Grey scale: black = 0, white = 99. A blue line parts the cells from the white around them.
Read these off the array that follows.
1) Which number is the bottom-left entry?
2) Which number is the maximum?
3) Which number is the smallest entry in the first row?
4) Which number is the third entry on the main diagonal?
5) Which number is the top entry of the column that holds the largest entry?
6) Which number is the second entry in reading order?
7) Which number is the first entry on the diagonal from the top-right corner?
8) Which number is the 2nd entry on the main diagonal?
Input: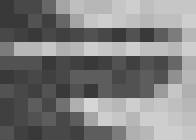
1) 32
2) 83
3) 22
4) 22
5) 71
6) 28
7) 77
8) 22

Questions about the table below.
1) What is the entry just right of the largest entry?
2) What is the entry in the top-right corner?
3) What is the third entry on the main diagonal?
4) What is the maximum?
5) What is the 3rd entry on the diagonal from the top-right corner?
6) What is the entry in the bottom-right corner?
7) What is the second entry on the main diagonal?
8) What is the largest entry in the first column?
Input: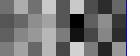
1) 48
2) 40
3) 59
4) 81
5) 27
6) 59
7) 40
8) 48

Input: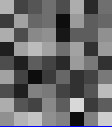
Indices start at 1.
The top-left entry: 70
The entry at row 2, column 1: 23
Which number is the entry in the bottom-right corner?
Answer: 80
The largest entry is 84
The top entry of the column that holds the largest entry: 67
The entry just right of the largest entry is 23
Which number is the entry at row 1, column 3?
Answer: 33
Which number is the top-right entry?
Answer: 43
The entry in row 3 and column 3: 53
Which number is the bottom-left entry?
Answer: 56
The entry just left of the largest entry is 36
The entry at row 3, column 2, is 30
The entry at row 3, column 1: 67
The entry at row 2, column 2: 63

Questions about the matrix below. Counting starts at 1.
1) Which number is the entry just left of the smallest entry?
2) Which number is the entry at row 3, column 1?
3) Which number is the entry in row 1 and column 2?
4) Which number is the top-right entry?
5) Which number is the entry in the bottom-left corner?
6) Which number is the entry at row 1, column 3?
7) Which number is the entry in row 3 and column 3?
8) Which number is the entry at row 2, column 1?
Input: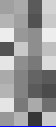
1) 70
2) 92
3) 66
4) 82
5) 59
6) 35
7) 55
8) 70

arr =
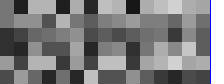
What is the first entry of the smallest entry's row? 46
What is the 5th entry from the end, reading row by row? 36
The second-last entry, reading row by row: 29
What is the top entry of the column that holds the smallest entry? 9
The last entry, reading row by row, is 26
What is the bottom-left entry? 29
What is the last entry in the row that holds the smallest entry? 64
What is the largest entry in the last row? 74
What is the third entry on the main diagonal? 40
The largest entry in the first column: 60
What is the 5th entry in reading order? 12
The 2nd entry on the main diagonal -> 56

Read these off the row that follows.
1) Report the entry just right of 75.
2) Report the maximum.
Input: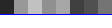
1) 56
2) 75

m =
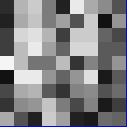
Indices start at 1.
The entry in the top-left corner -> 17
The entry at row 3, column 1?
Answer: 24
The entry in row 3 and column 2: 83
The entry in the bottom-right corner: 39
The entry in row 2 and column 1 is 13
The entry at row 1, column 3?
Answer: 79
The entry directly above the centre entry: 39
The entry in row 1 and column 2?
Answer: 70
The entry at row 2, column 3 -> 76
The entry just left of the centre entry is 45
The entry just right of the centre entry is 20
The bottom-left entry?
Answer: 66
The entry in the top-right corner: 32

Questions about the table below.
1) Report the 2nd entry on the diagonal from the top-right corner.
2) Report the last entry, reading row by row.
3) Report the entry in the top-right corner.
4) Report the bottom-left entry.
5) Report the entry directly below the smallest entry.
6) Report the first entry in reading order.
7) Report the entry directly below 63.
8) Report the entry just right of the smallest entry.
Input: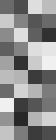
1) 33
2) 30
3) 73
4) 76
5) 48
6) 41
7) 73
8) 70
